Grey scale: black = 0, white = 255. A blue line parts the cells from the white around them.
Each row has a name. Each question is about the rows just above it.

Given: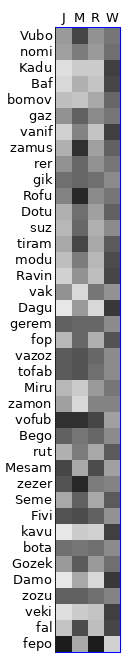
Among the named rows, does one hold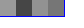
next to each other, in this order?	yes
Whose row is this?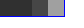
vofub
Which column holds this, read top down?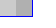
M
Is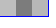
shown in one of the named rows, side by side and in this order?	yes

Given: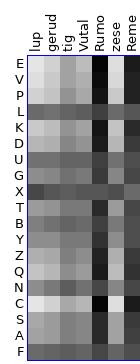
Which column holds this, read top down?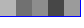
lup
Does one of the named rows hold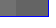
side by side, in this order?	yes
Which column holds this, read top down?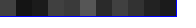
Rumo
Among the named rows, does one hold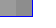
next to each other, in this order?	no
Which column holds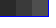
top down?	Reme
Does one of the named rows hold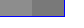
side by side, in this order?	yes
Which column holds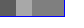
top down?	tig

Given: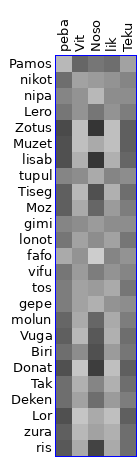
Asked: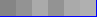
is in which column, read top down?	lik
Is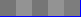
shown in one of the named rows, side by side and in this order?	yes
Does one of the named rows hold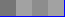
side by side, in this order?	yes
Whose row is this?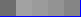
nikot
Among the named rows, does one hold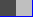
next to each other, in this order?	yes
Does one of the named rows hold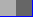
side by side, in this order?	yes
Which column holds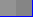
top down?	Teku

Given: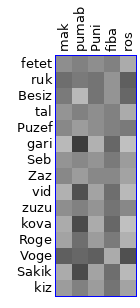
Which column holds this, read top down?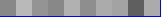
mak
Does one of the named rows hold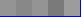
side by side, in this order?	yes
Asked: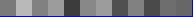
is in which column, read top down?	pumab
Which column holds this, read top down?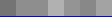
Puni
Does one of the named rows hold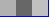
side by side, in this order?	yes
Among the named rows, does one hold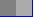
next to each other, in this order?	yes

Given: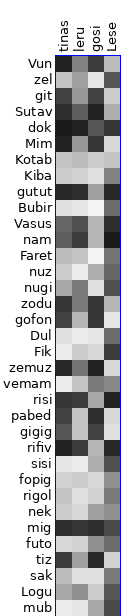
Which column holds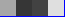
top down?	tinas
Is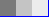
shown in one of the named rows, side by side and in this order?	no
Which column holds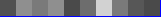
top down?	Lese

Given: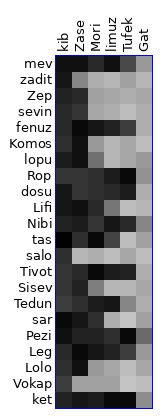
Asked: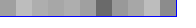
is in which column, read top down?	Gat
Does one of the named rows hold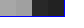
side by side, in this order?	no

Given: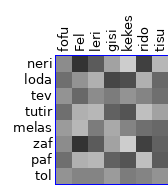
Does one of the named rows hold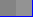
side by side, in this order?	yes
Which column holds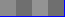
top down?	fofu
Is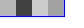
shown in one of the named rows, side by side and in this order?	no
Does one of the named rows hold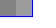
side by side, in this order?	yes

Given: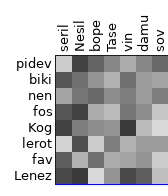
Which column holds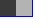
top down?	vin
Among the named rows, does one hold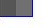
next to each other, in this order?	yes
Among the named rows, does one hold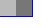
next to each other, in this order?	yes
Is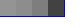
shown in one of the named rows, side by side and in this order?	no
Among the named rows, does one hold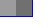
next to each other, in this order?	no
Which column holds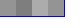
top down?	Tase

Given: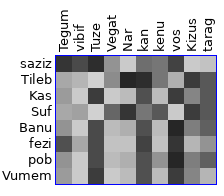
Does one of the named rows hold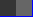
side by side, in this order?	no
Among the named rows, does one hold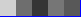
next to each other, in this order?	no
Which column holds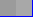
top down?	Tegum
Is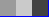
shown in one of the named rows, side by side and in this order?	no

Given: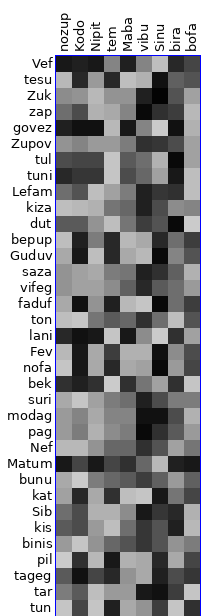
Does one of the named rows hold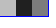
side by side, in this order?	yes
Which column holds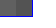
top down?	bira
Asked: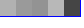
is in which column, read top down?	Nipit
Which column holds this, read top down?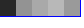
tem

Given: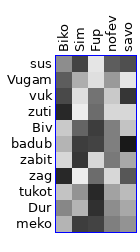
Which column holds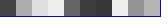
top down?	Sim
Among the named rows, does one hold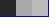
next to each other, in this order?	no
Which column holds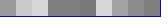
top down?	nofev
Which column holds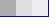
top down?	Sim
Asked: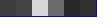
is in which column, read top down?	Fup

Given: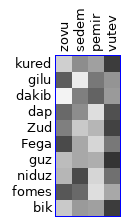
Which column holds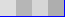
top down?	pemir
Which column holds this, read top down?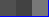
vutev
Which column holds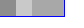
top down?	sedem
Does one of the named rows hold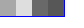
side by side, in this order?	no

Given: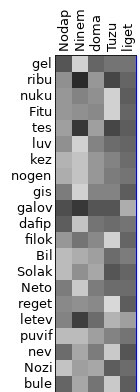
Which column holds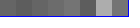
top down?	liget
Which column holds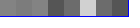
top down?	Tuzu
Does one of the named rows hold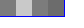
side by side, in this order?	yes
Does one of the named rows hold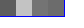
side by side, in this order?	yes
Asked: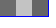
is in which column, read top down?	Nodap

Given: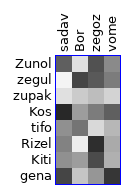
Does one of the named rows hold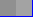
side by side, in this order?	no
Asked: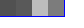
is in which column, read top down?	zegoz
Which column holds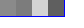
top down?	vome
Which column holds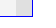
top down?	sadav
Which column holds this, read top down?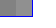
sadav

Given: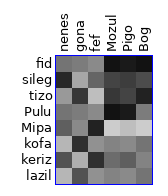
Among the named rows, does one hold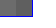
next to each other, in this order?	yes
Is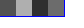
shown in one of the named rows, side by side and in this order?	yes
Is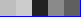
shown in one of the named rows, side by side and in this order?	no
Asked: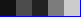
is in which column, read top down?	Bog

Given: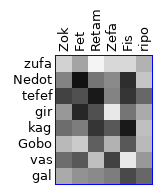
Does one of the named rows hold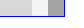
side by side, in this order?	no
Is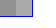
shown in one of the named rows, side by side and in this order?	no
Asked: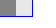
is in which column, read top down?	Zefa
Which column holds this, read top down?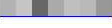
ripo
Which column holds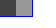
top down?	Zok
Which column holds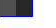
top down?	Fet
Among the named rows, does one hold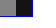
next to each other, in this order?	yes

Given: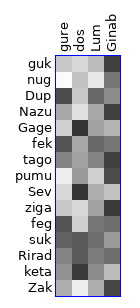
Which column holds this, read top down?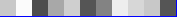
gure
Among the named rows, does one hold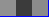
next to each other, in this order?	yes
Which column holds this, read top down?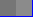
Ginab
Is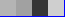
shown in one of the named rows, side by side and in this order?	no

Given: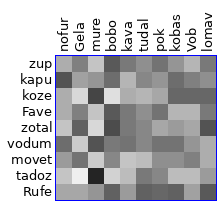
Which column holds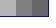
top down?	Vob
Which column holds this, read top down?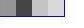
mure

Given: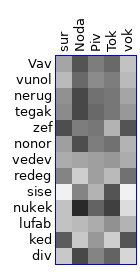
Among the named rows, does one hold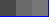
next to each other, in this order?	yes
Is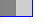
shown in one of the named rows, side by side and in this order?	yes
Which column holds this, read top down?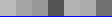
vok
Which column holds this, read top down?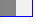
sur
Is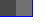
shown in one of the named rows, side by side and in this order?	yes

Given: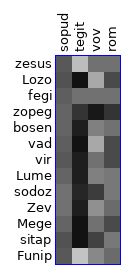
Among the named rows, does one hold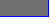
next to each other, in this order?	yes
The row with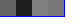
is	Lume
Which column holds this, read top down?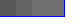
sopud
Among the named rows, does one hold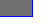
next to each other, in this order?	yes

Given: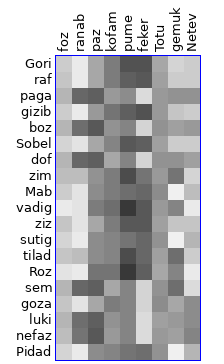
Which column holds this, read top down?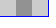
Netev
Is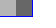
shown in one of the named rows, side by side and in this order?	yes
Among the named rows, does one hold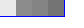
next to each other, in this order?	yes
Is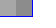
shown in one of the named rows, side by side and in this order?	yes
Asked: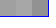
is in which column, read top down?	Totu
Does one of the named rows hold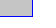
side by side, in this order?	yes

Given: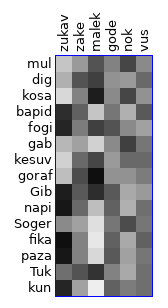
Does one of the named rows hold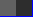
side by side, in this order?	no
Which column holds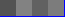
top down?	zake

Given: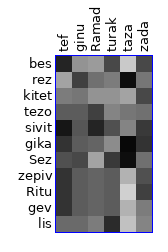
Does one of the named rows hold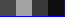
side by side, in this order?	yes
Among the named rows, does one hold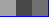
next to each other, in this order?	no
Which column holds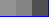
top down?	turak
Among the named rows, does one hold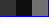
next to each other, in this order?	no

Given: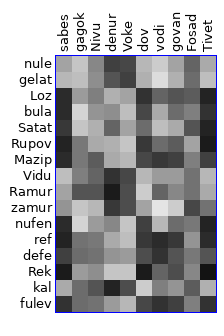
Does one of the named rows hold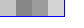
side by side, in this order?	no
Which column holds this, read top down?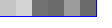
gagok
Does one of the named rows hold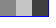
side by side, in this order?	yes
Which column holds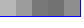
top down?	Nivu

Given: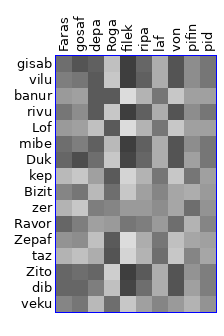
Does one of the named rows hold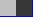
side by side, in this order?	no
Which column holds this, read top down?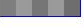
Faras
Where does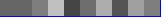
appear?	dib
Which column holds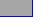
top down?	von
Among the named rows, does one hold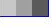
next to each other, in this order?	yes
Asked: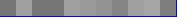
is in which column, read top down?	pid
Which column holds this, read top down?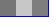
gosaf

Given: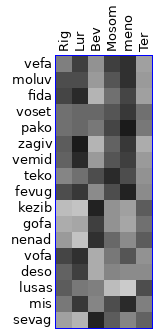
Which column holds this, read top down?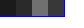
Lur
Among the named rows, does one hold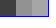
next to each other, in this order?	yes
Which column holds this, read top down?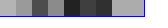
Bev
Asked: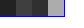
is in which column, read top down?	Bev
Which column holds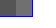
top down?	Mosom
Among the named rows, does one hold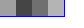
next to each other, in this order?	no

